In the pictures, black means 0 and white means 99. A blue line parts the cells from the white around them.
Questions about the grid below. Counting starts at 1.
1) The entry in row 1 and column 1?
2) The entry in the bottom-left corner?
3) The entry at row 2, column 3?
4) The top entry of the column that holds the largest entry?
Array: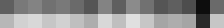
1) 37
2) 71
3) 84
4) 54

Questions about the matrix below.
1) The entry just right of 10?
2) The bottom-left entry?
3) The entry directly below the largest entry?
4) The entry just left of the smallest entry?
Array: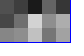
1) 39
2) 52
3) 75
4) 24

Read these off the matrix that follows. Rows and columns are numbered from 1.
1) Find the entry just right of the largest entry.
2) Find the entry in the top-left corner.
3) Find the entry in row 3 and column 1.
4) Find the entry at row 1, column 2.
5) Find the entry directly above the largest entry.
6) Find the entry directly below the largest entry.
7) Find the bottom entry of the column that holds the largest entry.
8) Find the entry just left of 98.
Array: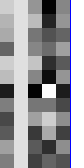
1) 11
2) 80
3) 66
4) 87
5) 5
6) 46
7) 39
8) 1

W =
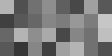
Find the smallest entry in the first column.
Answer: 25
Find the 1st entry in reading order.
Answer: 70
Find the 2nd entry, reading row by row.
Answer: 31
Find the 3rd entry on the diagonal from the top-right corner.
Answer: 52
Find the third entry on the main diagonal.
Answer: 55
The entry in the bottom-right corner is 31
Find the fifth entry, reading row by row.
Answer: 37
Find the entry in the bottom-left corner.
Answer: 34
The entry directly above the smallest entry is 70
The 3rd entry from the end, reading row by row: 70

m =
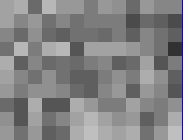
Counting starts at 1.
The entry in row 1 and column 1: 63
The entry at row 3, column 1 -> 52
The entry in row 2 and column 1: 63
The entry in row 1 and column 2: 67
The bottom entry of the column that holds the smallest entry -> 74
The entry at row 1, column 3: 41
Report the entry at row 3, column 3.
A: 56
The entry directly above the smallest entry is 37
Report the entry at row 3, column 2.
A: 41
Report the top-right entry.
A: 52
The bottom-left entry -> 59
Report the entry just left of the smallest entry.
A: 44

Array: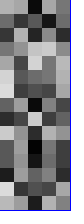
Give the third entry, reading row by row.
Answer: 4
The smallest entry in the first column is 11
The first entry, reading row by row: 69
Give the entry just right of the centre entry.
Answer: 50
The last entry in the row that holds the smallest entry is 24
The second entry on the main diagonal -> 21
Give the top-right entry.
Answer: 46
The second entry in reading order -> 65
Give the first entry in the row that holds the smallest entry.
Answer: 34
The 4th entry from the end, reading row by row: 61
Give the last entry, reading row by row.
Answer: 50
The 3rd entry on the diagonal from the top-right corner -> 14
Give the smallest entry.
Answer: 1
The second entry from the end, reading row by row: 69
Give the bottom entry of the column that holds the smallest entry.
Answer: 11
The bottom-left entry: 72

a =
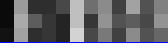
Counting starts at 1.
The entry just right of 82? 28
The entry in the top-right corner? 50
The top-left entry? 4
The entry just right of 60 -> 18
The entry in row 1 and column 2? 60
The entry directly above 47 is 57
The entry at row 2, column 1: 4
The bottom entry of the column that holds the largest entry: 82
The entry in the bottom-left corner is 7
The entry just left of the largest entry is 14
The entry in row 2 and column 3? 36

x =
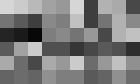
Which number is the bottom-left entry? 39
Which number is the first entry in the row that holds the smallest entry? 14
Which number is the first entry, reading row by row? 83
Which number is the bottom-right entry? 42
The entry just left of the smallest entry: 10
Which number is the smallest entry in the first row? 24
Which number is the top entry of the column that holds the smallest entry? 72
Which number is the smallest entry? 3
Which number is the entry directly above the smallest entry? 24
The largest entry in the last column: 75
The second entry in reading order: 79

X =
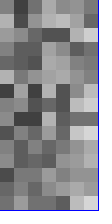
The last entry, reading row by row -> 83
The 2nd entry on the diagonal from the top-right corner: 63
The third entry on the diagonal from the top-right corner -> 32
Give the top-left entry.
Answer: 50
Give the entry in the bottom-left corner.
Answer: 44
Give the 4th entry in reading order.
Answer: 66
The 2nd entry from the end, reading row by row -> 73
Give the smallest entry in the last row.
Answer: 36
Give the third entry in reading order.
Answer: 44
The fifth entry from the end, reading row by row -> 44
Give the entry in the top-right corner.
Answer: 47
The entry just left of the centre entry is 32
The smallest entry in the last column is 40
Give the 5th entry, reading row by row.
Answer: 54
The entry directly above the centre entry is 69
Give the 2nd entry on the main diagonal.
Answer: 29
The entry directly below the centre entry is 69
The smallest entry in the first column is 25

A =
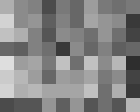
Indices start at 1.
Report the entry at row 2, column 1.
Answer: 82
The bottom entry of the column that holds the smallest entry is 71
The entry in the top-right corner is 47
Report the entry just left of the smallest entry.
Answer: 71
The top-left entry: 68
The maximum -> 86
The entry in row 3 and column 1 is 75
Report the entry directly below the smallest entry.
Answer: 26
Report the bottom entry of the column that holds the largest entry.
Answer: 29
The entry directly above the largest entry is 40
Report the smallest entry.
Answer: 18
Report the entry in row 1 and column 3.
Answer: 50
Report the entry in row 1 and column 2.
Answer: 54
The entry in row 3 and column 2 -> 68
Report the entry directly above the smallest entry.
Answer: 40
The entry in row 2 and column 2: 54
